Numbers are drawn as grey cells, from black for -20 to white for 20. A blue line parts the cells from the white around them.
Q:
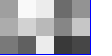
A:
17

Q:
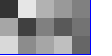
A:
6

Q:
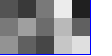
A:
-9

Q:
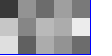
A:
7

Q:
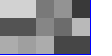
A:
7

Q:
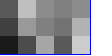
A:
6

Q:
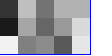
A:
2
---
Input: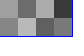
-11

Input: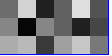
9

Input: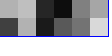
8

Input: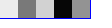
17

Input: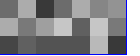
-7

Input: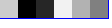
-20

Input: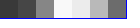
1

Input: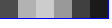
8

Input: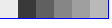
-11

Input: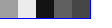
5
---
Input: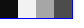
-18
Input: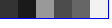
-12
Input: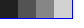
-15
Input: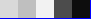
14
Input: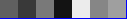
-5
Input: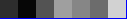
-13
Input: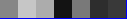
1
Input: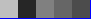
10
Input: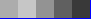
7
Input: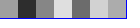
5
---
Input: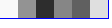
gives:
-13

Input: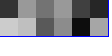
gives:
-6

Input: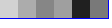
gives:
1

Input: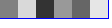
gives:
-12

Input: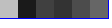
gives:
-10

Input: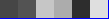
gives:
11

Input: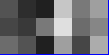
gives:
-15

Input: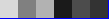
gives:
8

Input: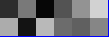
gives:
9
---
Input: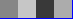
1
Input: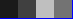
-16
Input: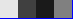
16
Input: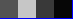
-7
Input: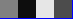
0
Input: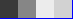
-11
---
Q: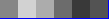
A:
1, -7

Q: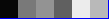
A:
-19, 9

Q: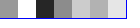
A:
4, 16

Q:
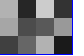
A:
8, -16

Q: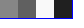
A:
1, -15

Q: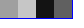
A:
5, -5

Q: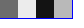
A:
-3, 9

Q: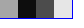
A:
6, 16

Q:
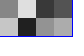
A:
1, 7
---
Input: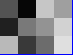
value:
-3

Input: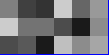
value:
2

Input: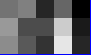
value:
16

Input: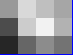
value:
2

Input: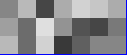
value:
1

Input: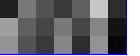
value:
3

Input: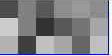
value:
-4

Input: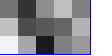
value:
0
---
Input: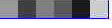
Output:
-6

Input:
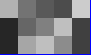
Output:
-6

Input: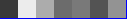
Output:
-1

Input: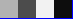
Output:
-8

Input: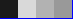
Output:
14

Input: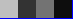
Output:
-12

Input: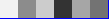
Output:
-12

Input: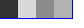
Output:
14

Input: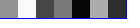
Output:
-19
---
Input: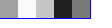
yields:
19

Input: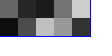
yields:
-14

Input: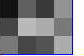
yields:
-5

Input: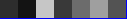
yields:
-17

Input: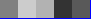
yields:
12

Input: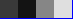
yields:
-17

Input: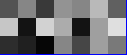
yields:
1
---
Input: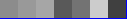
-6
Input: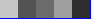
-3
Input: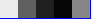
-15
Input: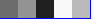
-15
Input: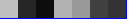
8
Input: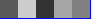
-12
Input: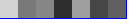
-13
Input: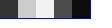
18
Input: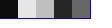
10
